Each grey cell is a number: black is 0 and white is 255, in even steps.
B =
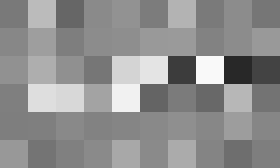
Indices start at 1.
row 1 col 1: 121
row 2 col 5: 142
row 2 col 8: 130
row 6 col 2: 116
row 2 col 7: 154
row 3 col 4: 118
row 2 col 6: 153
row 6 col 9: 110
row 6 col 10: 126
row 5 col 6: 137
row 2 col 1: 135
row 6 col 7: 171
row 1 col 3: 102
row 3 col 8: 249
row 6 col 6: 138
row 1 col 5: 146
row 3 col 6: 228
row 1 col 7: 179
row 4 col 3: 216

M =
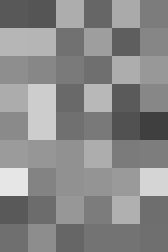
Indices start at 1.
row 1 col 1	88
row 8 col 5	176
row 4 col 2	205
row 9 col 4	115
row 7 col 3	145
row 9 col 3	102
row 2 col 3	113
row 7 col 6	213
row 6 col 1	155
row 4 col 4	184
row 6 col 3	145
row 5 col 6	63
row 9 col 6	111
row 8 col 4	124
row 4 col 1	172
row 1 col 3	173
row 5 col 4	121

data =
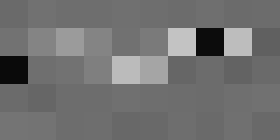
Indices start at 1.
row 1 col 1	106
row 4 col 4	109
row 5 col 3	109
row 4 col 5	112
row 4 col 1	107
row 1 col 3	110
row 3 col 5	187
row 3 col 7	102
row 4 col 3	109
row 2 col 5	113
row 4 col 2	102
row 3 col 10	106
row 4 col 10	113
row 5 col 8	106
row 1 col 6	110
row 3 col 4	127

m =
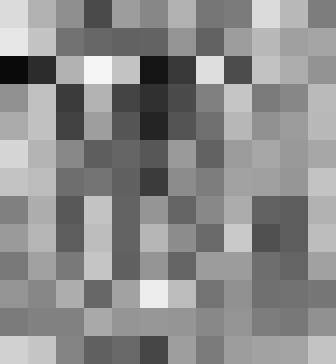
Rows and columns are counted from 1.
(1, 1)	219
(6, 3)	136
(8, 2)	174
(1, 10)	219
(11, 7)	188
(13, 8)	122
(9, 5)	99
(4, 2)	192
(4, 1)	144
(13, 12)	195
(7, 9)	162
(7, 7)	140
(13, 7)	158
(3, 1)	10
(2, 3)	114
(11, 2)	135
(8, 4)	196
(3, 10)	194
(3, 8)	222
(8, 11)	93
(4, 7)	75
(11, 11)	114
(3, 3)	177
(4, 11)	135
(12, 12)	145
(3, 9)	76
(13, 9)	157
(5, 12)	185
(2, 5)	98
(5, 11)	155
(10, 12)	161
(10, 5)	97
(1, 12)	125
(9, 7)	141
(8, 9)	172

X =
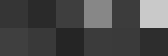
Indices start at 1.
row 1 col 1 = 53
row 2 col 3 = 37
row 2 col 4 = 59
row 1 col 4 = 135

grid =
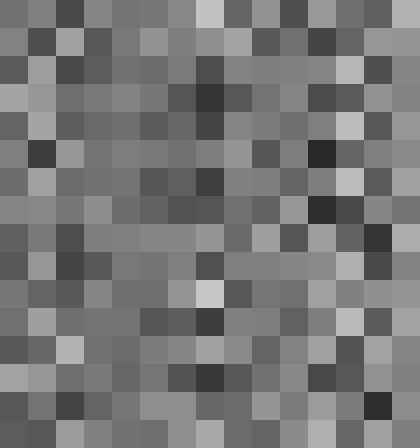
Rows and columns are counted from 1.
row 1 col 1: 113
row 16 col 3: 155
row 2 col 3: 160
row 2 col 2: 78
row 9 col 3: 77
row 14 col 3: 110
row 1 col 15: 178
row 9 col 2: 121
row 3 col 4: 92
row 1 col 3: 74
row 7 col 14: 90
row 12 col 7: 93
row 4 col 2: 150
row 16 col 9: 107
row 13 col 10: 100
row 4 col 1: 164
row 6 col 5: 125
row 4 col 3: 110
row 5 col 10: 124
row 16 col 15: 126
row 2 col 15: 149
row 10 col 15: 130
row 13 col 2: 104
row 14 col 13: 87
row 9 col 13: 99
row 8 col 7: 82
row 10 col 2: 150
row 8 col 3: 119
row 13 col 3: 179
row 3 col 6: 108
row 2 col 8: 143
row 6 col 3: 150
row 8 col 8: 85
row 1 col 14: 95
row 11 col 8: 199
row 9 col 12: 157
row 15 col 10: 149
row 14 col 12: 72

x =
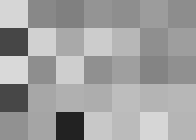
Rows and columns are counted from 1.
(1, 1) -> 214
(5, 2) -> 165
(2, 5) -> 183
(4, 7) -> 183
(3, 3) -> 206
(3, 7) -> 144
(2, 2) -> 209
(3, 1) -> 217
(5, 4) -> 200
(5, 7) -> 181
